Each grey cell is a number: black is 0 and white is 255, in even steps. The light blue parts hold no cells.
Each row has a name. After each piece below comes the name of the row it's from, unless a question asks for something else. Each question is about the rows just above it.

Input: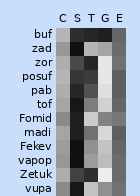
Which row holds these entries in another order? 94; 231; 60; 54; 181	posuf
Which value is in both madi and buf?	31

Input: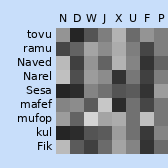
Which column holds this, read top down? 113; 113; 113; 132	U
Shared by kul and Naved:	132
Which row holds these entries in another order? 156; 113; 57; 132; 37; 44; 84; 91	kul
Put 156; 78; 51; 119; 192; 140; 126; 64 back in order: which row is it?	Narel
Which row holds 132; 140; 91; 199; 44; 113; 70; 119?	mafef
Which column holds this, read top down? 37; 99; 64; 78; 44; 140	D
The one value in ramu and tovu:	126

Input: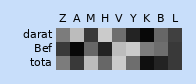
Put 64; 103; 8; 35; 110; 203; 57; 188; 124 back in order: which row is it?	darat
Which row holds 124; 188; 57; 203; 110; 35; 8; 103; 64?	darat
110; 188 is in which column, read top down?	V
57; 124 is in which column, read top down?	Z
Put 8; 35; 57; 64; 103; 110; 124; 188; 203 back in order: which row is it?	darat
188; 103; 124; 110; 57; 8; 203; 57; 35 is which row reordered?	Bef

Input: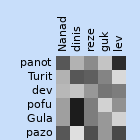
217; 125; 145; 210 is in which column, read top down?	lev
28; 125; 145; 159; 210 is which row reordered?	pofu
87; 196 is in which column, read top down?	dinis
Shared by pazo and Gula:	152
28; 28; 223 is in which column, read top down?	dinis

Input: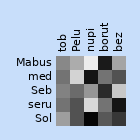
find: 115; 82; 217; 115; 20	seru
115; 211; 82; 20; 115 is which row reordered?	med
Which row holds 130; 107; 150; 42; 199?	Seb

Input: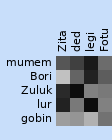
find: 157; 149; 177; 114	gobin
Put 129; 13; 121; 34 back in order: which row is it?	lur
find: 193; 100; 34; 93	Bori
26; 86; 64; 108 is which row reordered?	mumem
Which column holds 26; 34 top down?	legi
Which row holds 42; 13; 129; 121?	Zuluk
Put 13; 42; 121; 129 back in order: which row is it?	Zuluk

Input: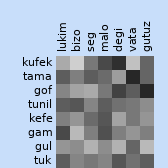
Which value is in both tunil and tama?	93
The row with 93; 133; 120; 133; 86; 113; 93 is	tuk
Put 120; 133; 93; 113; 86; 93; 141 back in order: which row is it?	tunil
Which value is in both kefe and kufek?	120
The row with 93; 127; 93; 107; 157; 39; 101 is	tama

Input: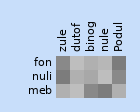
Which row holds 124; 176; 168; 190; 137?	nuli
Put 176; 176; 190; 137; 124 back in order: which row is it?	meb
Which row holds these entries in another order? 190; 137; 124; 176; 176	meb
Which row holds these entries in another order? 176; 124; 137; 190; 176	meb

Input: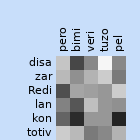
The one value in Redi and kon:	151
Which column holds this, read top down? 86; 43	bimi
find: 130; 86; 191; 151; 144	lan
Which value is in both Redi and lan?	151
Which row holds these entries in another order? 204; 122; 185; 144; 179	zar

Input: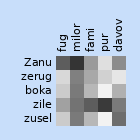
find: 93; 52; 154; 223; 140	Zanu
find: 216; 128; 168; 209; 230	zerug
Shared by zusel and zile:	122
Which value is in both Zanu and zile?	93
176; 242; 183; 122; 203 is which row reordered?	boka

